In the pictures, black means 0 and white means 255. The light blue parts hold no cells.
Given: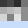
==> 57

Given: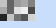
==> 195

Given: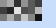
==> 146

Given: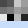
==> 73

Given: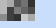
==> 185

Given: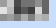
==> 157

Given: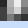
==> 40

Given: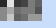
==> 41

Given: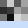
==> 103

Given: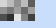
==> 213
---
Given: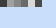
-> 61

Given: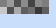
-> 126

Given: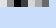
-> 227

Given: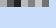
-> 175

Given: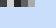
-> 66

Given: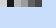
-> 211

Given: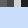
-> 97
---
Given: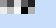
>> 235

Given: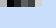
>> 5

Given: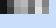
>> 158

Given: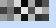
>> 199

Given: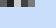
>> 96

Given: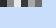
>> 140

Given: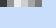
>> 150
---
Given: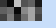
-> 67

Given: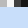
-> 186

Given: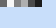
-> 104

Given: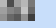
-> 145

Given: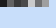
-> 26

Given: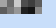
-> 92

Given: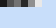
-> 25

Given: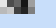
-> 185

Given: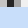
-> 196
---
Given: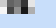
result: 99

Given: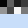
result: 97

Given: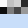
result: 194

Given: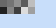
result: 116

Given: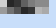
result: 39

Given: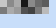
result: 138
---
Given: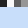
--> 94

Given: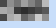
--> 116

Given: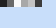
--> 249

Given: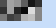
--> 149

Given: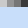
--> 118

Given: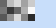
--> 218
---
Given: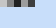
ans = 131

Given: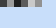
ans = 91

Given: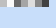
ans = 135

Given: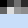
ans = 59

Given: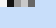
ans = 156

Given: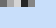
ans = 133
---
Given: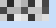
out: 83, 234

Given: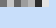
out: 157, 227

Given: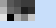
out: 88, 226

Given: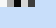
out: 8, 247

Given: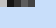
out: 51, 193

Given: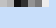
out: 49, 236

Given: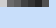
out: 66, 206

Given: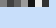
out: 155, 234

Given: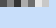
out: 172, 231
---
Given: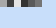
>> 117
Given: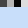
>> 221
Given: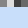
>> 105
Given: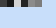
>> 124
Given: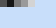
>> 211
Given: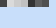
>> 79
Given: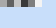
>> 243
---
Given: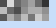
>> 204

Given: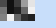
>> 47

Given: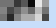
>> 215

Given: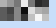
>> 247

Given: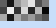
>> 107

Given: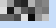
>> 149
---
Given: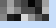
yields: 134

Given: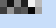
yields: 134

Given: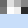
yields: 176

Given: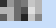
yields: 108

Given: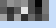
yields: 89

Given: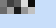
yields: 91
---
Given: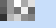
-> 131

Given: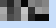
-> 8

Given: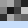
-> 101

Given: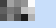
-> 177

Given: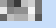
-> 88

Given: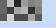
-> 90

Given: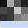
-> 140

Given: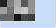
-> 61

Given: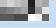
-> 103

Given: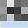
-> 75
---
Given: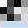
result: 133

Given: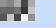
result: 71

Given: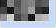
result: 68

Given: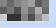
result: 51

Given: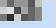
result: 209

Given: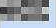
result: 159

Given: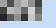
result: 144
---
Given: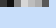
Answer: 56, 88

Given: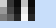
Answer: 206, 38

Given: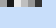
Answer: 163, 52

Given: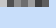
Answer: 198, 94

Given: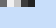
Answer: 106, 34

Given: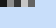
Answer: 23, 99

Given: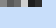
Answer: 134, 46

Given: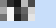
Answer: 130, 228
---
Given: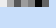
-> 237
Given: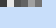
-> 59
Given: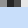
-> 146
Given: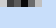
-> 206
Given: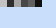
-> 195
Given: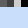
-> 94
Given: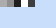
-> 172
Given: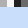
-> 175
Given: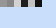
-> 150
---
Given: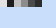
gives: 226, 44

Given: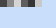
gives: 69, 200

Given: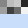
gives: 133, 242

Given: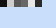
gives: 16, 42

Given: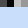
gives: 76, 152

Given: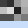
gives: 62, 121

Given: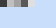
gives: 59, 223

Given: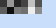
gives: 55, 139
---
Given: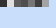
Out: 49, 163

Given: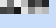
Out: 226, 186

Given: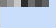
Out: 125, 97

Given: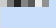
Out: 204, 145

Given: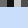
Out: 107, 78

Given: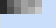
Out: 41, 200

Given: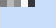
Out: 126, 54
